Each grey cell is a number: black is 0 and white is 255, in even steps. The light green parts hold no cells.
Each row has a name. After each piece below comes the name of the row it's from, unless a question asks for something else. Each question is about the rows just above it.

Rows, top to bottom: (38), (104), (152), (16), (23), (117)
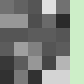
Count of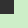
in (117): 2
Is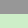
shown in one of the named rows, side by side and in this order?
yes
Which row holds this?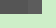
(152)
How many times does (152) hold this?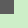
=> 2
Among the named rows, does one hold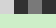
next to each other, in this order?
no
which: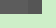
(152)
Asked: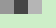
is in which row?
(23)

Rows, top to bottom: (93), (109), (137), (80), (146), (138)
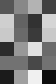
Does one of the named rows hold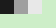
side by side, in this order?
no
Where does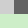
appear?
(109)
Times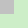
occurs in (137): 0
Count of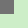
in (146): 3

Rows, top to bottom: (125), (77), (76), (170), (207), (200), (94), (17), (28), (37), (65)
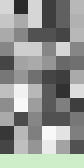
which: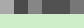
(28)
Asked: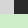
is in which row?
(125)
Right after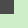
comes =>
[134]
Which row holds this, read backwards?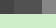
(76)
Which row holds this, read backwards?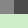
(28)
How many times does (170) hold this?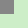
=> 3

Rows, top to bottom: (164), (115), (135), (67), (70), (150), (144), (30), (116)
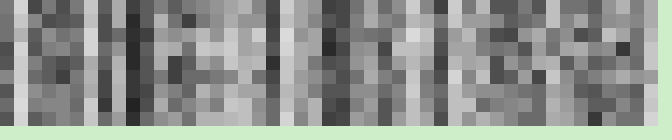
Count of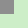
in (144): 5
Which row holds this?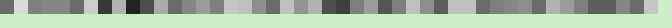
(30)
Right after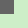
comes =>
[178]
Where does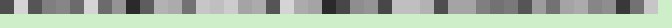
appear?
(67)
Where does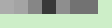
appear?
(116)
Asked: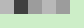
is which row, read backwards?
(70)
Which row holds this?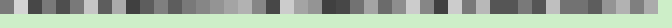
(164)

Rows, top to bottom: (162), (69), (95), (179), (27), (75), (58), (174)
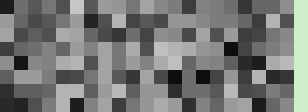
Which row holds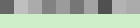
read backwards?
(27)
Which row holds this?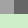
(95)

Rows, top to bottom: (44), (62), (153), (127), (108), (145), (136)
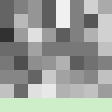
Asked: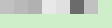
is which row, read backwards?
(136)
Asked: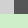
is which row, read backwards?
(62)
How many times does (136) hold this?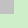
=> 2
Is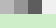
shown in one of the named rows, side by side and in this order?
yes
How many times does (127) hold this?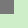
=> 4
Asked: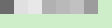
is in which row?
(136)
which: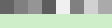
(44)

